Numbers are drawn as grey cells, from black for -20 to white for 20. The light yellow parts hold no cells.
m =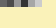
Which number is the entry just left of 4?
-8
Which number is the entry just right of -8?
4

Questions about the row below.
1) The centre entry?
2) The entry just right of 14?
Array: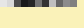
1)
-2
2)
-8

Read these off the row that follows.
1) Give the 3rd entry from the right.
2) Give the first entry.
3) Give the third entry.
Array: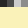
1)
-8
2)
-14
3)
12
